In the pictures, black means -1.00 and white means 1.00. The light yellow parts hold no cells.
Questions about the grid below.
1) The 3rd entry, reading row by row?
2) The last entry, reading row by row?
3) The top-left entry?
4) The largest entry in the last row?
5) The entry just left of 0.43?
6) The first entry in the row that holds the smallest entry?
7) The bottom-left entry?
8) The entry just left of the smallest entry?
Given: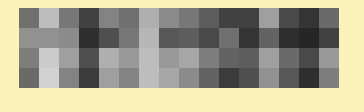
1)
-0.07
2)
-0.02
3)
-0.12
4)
0.65
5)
-0.07
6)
0.14
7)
-0.17
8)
-0.64

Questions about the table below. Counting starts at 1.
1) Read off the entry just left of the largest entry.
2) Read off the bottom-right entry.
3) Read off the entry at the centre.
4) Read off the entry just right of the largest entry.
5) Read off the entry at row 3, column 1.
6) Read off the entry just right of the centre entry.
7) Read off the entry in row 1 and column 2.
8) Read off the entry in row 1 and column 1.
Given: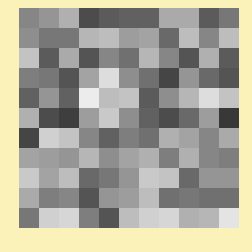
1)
-0.24
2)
0.79
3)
0.11
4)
0.48
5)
0.53
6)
-0.24
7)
0.17
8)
0.05

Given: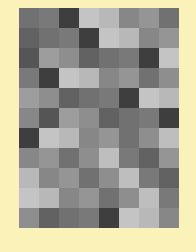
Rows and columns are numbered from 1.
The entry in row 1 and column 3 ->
-0.51
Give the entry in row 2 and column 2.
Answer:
-0.11
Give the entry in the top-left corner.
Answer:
-0.11
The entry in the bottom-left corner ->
0.11
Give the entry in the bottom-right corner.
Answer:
0.06
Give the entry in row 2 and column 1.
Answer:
-0.23
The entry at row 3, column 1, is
-0.33
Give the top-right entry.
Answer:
-0.11
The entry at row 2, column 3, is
-0.05
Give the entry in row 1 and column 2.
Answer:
-0.05

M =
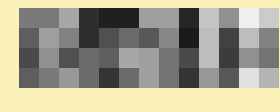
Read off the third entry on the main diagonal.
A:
-0.37
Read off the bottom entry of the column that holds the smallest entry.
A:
-0.59
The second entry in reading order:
-0.04
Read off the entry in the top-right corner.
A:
0.59
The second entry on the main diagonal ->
0.25
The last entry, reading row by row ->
0.42
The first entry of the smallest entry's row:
-0.26
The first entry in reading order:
-0.04
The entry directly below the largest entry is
0.48
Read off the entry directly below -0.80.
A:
-0.42
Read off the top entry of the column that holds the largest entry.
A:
0.88
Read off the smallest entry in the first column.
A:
-0.42
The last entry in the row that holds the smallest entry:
0.02
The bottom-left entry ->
-0.26
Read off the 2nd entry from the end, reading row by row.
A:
0.76
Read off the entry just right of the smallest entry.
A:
0.48

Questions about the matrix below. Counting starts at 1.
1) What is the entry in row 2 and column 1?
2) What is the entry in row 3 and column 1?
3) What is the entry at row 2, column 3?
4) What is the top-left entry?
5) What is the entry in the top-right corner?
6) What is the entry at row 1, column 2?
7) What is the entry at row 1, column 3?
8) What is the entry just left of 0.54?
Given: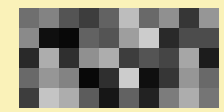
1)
0.08
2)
-0.68
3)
-0.94
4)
-0.13
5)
0.18
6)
0.03
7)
-0.34
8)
-0.52

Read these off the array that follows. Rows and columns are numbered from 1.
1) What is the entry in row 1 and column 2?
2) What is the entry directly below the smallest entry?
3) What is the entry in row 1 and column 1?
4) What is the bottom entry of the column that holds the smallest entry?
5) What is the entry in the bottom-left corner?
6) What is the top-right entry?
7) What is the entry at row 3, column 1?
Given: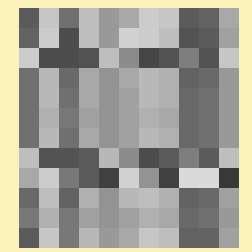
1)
0.55
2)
0.26
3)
-0.29
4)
0.26
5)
-0.29
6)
0.32
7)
0.60

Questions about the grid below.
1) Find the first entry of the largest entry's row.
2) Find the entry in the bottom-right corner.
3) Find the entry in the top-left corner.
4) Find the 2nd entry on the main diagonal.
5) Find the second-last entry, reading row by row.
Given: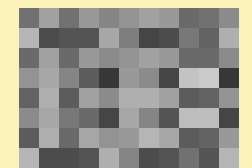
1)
0.15
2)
0.42
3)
-0.11
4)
-0.40
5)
-0.34
